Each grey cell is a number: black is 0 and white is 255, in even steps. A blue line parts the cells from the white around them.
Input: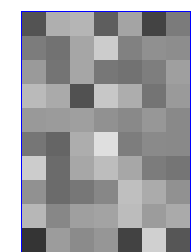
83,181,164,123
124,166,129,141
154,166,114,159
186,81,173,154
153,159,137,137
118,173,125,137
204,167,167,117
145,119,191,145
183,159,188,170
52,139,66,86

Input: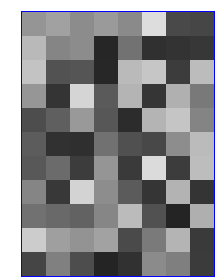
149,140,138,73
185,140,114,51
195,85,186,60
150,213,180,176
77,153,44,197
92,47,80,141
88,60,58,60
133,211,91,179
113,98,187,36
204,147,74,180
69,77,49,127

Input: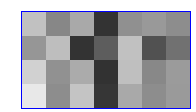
193,169,144,141
150,51,193,113
209,171,191,155
232,196,169,154

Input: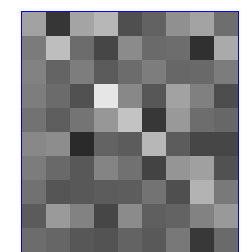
162,164,79,144,110
123,108,139,109,170
130,125,108,103,124
125,81,136,162,77
114,116,195,153,103
136,42,92,92,70
124,88,113,149,81
113,88,93,79,121
91,130,139,99,153
108,87,99,120,106

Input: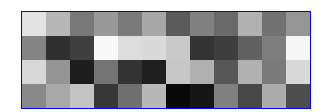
227,120,121,91,105,114
132,63,220,201,62,126
216,29,51,199,87,122
137,195,112,8,128,172

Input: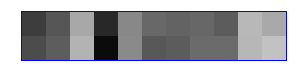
61,168,136,99,92,169
76,179,138,92,107,194

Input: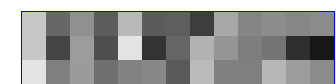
198,144,184,94,168,141,140
198,156,227,101,149,116,23
227,155,130,90,129,183,140
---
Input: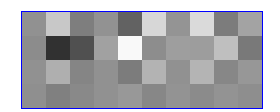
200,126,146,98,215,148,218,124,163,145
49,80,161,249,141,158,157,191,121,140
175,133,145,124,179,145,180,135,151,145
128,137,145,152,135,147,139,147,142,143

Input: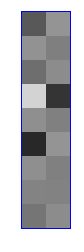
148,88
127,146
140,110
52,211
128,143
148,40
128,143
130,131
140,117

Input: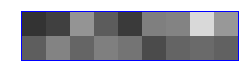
64,148,92,58,127,131,217,152,51
131,101,127,116,75,100,106,97,94

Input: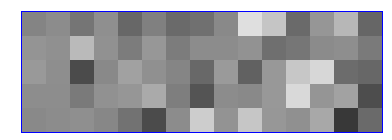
140,117,143,103,128,106,112,137,223,197,106,150,183,102,132
144,186,145,124,151,124,140,140,146,111,118,139,142,122,148
142,75,137,161,144,133,104,154,97,152,199,215,108,103,153
141,122,145,150,170,126,84,140,137,152,217,149,162,77,141
140,143,135,114,75,140,205,147,198,151,144,168,56,106,137

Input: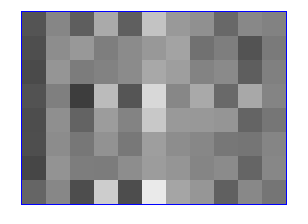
134,94,170,95,195,153,144,104,136,130,84
141,152,126,139,152,163,113,126,83,122,78
149,124,130,139,168,158,131,138,94,128,74
127,61,187,85,216,135,169,105,168,132,82
143,99,156,131,200,153,152,149,100,118,77
140,119,146,120,158,141,135,119,117,133,78
147,125,124,141,156,149,133,139,101,135,70
135,77,205,77,234,165,150,96,136,117,101

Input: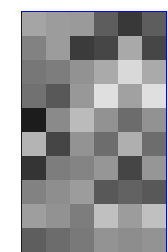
156,154,93,56,93,165
156,59,70,169,70,130
125,146,170,217,170,119
88,152,223,161,223,113
138,187,146,108,146,28
69,147,109,175,109,180
125,132,150,69,150,52
142,156,88,98,88,130
146,125,192,156,192,158
108,121,147,141,147,94

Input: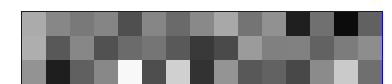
135,121,133,79,134,106,137,168,116,145,31,112,12,97,171
88,135,81,107,117,89,57,74,155,128,129,98,124,141,174
30,96,136,248,78,208,50,148,88,98,72,139,202,111,147
